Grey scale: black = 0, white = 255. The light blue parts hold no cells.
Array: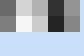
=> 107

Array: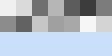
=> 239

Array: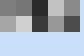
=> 126

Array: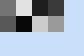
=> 117

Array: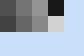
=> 80

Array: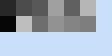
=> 40

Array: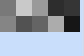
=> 121

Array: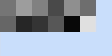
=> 117

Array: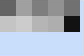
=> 100
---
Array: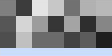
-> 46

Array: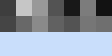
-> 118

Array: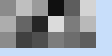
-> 124

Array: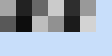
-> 27

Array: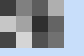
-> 47

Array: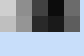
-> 26

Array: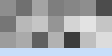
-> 227

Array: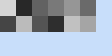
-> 193

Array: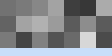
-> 141
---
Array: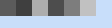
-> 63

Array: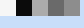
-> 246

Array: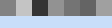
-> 52

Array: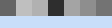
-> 177

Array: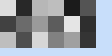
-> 78

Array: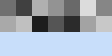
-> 29

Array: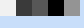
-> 241
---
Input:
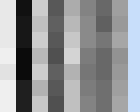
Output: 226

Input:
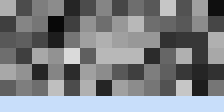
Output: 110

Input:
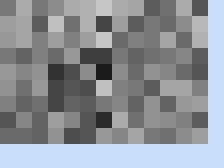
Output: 128

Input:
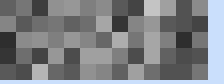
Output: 45

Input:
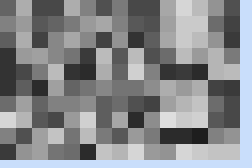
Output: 214

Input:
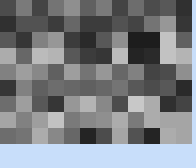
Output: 109

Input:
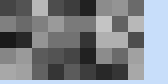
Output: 25
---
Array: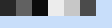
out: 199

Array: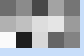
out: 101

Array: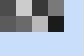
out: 185

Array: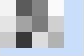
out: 220

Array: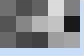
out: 158

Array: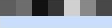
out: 136

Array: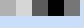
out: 2
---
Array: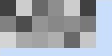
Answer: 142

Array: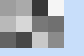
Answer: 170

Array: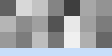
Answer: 62

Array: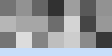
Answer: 158

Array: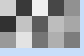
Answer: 240

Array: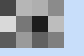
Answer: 182

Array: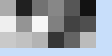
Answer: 135

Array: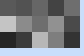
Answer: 102

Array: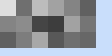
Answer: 162
